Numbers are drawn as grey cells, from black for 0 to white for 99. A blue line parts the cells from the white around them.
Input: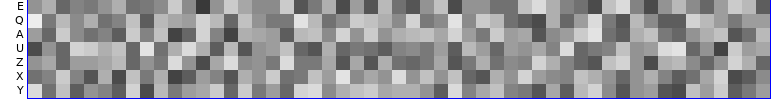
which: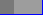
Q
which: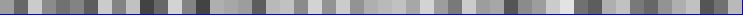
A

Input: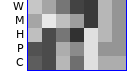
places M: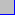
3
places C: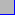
3
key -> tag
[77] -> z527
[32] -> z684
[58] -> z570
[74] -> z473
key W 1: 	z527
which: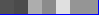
P
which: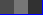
H

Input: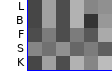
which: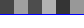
B
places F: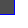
1 3
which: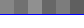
S
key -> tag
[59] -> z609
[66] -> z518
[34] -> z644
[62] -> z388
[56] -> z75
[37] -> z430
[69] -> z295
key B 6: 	z609

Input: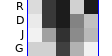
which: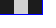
R
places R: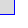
1
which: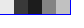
D
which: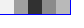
J

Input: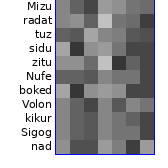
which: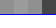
boked
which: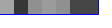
boked
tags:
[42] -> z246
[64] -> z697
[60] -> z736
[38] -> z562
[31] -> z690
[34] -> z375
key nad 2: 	z690
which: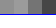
sidu

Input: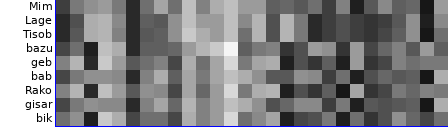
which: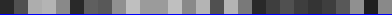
Lage
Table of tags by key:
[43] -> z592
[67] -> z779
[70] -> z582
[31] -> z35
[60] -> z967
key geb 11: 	z592

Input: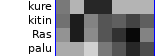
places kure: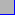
2 5 6 7
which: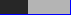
kure

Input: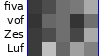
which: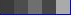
Zes
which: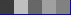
Luf
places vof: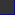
1 4
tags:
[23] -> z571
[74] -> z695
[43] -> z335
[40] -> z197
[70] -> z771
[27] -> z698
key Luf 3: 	z197
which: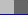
Luf
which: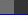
vof
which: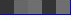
vof

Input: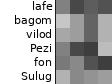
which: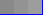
Sulug
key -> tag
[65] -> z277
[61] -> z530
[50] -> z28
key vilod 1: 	z277
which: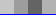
bagom
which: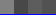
lafe
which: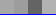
vilod
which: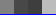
Pezi

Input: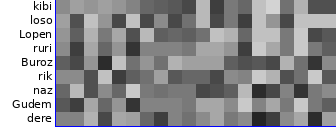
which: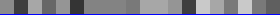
ruri
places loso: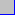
3 6 15 18 19 20
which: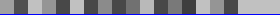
loso
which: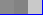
rik
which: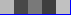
loso

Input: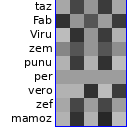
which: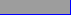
per
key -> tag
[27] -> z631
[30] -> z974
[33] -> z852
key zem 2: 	z852
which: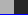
mamoz
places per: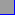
1 2 3 4 5
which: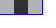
mamoz
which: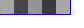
taz
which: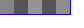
zem

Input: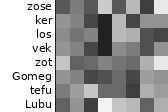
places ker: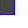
3 6
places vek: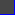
3
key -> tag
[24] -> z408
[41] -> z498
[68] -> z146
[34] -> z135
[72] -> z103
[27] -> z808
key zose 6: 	z103
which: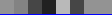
ker

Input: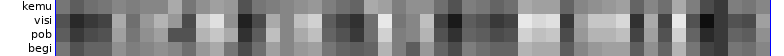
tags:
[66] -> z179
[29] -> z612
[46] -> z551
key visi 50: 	z612
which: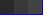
visi
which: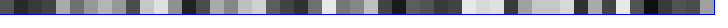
visi
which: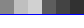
visi
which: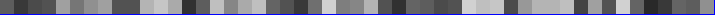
pob

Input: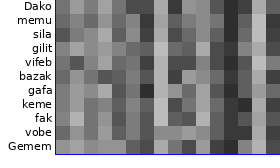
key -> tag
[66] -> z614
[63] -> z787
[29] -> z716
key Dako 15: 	z614
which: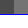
keme
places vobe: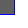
5 12

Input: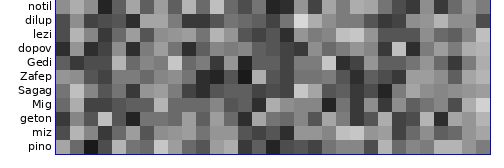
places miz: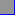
9 12 13 18 19 23 30
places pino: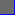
2 7 10 25
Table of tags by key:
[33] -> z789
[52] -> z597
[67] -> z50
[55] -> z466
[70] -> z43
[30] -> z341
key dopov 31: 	z43

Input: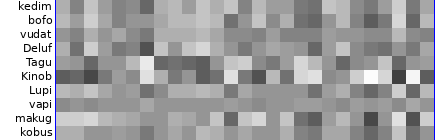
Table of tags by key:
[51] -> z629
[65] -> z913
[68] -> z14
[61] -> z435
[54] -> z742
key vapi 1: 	z742
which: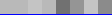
bofo
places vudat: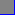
2 15 17 18 19 27
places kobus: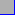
1 2 12 17
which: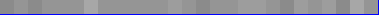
vapi
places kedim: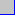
3 11 13 20

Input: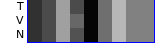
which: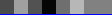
N
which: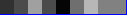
T
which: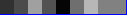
N

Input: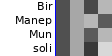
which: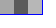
Mun
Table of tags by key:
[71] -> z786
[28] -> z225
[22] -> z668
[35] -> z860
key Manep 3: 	z786
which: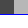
Bir
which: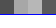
Manep
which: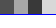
soli

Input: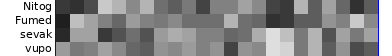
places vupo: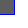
7 20 23
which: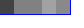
Nitog
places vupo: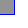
8 12 14 21
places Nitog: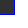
2 22
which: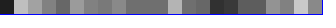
Fumed

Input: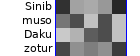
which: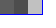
Daku
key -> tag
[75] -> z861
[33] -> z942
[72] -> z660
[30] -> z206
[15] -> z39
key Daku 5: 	z861

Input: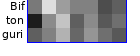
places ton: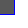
6
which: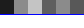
ton
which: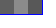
ton
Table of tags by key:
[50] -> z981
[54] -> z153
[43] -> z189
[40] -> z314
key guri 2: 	z981
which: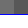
guri
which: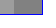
Bif
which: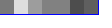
Bif

